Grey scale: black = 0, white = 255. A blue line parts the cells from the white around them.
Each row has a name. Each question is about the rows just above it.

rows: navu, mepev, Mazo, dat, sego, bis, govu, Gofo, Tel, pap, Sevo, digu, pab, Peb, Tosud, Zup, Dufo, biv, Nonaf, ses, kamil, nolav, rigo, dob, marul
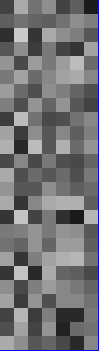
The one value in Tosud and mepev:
[95]
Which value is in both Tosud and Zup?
[53]
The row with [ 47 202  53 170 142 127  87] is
Mazo

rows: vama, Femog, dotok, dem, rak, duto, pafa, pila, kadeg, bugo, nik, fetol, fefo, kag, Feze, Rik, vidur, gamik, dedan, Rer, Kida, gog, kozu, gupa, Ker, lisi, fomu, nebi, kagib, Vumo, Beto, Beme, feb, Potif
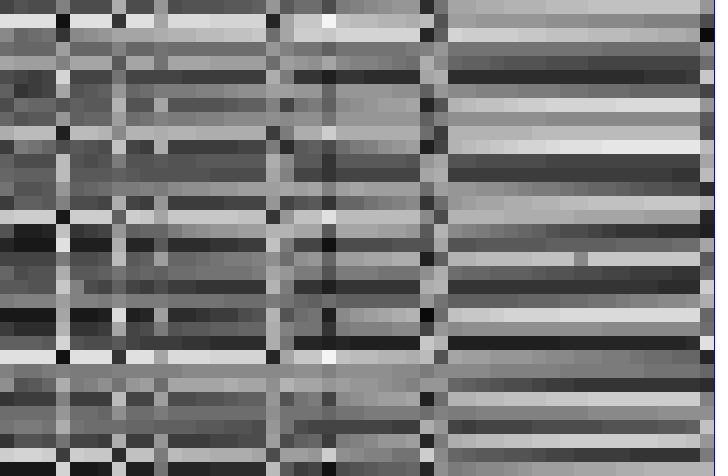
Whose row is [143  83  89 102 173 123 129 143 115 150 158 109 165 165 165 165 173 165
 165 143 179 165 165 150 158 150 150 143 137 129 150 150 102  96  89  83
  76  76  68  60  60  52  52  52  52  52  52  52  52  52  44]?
nebi
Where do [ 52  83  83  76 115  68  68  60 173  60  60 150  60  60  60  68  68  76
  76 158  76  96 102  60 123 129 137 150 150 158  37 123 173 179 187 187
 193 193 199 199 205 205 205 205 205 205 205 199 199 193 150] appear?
Beme

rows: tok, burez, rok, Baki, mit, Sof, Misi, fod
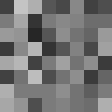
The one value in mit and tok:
[65]
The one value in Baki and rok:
[86]
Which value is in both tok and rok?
[86]
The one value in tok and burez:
[136]
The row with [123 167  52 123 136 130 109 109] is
burez
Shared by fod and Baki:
[130]
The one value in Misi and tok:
[175]

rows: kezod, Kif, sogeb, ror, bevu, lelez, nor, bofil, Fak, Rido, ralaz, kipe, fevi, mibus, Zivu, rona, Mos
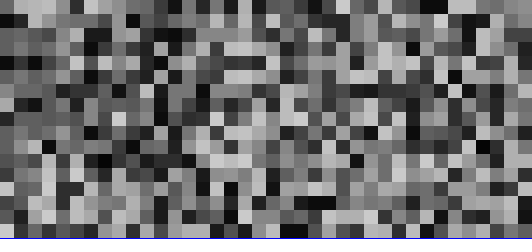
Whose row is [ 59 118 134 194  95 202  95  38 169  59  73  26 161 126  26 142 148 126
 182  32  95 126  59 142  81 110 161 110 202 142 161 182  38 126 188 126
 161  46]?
fevi
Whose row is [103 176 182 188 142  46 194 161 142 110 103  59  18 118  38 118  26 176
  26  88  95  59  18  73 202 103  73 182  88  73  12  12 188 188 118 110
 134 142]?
kezod
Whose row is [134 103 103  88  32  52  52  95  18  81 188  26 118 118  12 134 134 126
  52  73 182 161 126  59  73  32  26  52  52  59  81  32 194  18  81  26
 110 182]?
nor
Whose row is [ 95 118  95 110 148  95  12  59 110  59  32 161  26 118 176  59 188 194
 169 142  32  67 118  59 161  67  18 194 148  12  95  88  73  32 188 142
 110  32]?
Rido
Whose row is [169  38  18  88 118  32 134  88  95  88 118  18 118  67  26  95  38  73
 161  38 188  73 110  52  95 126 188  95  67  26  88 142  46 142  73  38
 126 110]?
bofil

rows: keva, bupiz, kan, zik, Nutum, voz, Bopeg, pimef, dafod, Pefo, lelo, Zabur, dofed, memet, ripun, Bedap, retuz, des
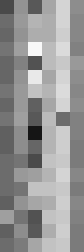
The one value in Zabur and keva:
[74]
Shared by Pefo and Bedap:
[129]
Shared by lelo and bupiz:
[180]

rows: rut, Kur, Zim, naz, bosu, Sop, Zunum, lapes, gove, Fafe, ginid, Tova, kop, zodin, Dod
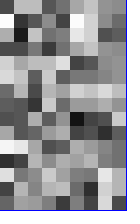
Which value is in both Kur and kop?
[140]
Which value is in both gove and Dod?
[67]
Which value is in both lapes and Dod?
[155]
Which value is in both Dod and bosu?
[67]
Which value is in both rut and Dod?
[74]
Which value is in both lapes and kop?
[202]
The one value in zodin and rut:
[189]

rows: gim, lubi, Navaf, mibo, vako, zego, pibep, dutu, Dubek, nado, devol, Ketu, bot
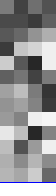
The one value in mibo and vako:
[239]
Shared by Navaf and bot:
[104]
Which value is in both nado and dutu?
[131]
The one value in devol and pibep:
[189]
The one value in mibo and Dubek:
[239]
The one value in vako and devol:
[239]

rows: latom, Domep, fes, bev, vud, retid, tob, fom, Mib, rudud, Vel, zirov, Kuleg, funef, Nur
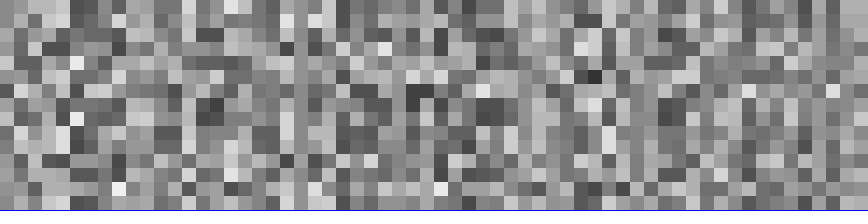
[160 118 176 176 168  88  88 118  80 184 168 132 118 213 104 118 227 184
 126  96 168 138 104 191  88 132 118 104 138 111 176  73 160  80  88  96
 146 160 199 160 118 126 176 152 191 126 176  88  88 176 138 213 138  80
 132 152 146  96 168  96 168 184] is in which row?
Kuleg
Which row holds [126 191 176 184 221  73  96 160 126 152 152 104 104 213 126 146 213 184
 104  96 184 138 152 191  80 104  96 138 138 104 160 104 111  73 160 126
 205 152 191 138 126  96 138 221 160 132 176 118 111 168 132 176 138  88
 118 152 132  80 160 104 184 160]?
Vel
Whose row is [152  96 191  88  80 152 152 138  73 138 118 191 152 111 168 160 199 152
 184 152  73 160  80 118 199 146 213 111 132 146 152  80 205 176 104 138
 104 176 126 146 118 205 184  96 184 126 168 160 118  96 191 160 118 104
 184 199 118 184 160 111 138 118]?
zirov

